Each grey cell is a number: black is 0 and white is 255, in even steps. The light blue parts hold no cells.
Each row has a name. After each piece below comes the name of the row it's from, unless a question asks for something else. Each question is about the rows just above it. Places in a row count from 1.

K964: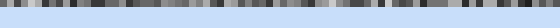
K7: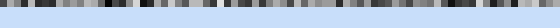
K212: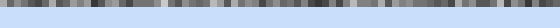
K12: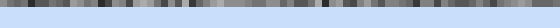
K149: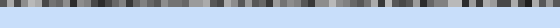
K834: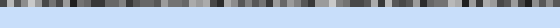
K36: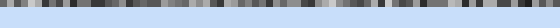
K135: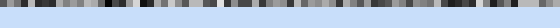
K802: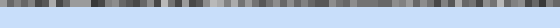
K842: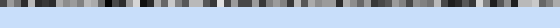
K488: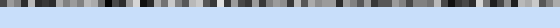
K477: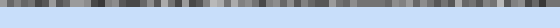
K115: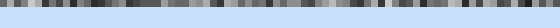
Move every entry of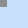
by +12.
[153]
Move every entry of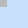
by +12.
[197]

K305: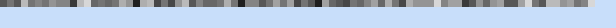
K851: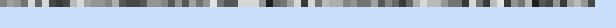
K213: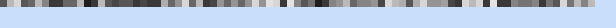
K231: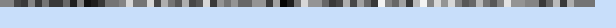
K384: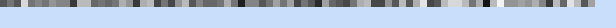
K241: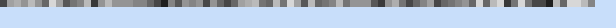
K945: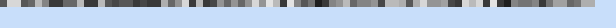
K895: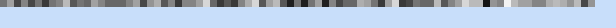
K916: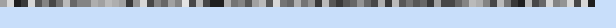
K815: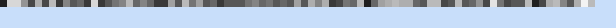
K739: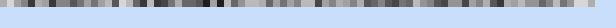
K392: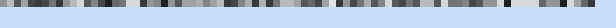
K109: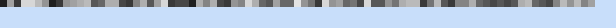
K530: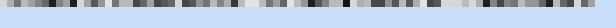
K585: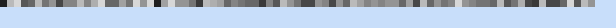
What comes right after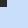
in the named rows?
[161]
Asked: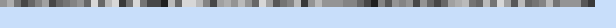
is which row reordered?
K241
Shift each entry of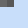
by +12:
[115 99]
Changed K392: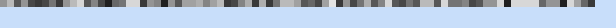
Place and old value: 4, [161]
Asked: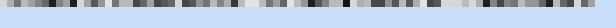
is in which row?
K530

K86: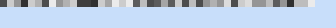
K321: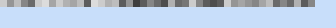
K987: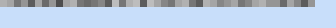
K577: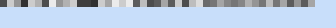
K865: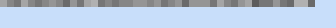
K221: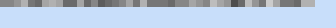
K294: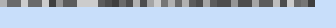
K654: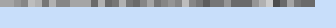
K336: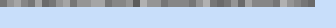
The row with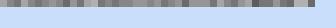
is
K865
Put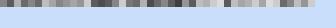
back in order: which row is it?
K321
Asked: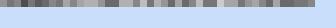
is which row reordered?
K221
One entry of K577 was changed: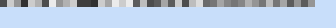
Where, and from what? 45, [165]
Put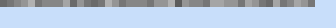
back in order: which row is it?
K336
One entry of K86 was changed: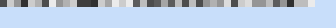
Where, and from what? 26, [204]

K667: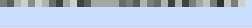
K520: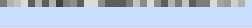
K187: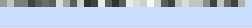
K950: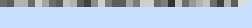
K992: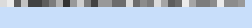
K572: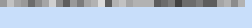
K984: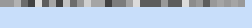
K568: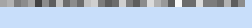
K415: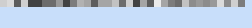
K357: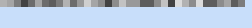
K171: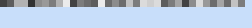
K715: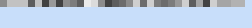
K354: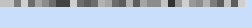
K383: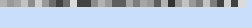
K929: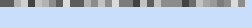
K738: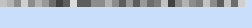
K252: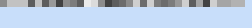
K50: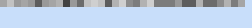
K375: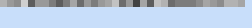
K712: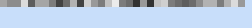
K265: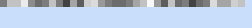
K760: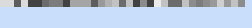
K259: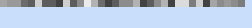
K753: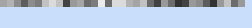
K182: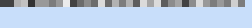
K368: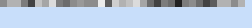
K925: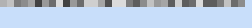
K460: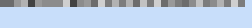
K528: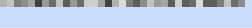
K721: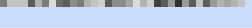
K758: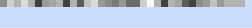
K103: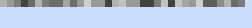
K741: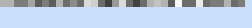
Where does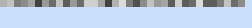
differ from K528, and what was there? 20, [93]
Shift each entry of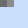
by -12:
[96 128]
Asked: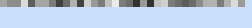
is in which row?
K712
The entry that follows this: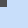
[219]

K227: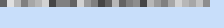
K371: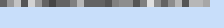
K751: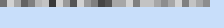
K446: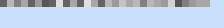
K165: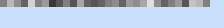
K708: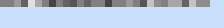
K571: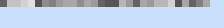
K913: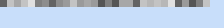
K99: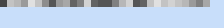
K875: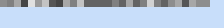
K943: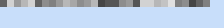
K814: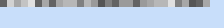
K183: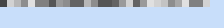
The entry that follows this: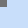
[210]
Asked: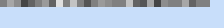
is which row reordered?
K708
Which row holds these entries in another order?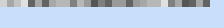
K814
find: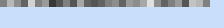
K165

